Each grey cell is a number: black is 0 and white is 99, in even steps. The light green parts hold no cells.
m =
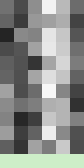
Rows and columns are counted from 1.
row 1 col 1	44
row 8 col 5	70
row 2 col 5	67
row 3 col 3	51
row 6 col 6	38
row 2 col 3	59
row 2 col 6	26
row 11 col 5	78
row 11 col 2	20
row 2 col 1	39
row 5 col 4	64
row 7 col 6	26
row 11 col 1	37
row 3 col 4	89
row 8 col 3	49
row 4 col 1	29
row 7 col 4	96
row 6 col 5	76
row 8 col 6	19
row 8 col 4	68

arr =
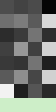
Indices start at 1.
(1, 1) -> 30
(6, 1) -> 35
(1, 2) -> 26
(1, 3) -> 29
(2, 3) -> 35
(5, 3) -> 45
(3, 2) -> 23

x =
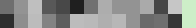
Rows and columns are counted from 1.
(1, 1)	43
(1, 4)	34
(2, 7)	72
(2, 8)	68
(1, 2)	57
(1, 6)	12

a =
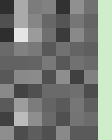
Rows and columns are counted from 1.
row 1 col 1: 18
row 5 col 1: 38
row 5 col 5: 34
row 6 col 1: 34
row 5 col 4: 47
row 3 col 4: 43
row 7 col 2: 26
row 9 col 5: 31
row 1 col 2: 66
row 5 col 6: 44
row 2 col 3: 52
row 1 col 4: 50
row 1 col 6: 56
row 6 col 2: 53
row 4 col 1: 41
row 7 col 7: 30
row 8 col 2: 61
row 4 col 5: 44
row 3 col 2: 89
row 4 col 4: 34

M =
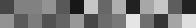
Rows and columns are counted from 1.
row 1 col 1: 27
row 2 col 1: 57
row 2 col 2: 35
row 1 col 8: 40
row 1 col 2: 50
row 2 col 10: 89
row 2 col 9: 47
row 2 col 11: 43
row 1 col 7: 77

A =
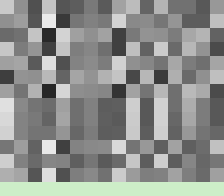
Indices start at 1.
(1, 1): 78
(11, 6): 51
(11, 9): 84
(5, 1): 62
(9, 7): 50
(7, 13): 43
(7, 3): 69
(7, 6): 55
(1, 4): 76
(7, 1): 62
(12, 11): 36
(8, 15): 48
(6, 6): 64
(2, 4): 91
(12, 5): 51
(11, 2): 61
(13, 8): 44
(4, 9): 25
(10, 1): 81
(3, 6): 62
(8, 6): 43
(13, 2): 64
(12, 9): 41
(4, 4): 25
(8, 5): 62
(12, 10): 77
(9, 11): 34
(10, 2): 51
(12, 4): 52
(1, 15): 34
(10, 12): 80
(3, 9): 25
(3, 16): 38
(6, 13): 68
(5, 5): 31
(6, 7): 57
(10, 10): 78

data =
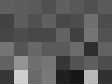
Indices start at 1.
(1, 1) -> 37
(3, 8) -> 32
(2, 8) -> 30
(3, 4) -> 28
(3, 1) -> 27
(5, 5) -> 21
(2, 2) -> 36
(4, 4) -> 35
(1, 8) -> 35
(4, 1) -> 45
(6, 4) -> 47
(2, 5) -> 28
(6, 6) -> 9
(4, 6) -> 42

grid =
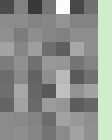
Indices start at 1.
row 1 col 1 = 29
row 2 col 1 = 54
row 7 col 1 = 43
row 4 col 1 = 63
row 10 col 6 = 63
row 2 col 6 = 51
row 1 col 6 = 28
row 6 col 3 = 38
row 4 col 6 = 65
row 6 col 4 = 55
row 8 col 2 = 63
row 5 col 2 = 56
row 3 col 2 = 48
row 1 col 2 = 50
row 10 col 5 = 54
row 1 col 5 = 98
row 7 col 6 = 57
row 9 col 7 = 55
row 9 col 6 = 59
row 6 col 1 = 42
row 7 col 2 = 65

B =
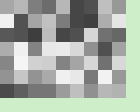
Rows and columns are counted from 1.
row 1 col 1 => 65
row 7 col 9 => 69
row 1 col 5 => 71
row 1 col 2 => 71
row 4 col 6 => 84
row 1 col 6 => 27
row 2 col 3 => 64
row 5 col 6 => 64
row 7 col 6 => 74
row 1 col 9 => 59
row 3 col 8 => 44
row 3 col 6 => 31
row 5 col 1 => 52
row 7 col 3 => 46
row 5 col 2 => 95
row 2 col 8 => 67
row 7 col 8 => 71

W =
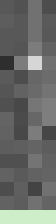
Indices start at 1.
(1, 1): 34
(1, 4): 30
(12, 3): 45
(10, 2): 28
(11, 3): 39
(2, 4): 35
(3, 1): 34
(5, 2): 48
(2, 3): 44
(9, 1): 39
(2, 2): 34
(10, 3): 48
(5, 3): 83
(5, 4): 44
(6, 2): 30
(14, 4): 44
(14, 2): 37

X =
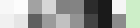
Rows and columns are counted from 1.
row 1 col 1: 96
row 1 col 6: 51
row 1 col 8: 10
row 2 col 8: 10
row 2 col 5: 75
